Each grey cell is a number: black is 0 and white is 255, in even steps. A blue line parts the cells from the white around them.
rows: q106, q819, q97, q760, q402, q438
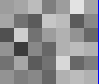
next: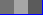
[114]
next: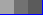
[198]

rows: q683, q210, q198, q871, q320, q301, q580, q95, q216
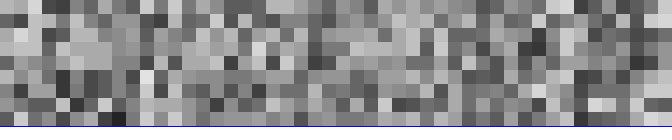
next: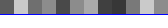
[121]
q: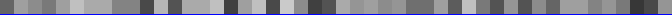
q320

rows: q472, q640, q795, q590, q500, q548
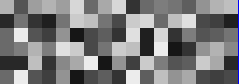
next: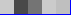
[31]
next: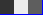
[191]
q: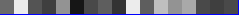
q548
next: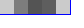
[169]
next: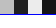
[51]

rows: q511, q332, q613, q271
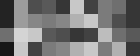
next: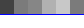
[177]
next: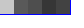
[189]
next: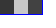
[123]
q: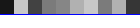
q271
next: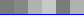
[54]

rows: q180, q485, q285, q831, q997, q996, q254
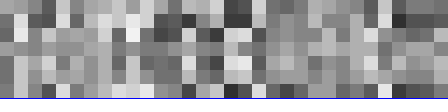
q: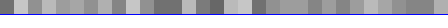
q996
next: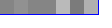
[220]
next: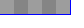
[186]
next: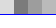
[220]
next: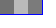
[103]

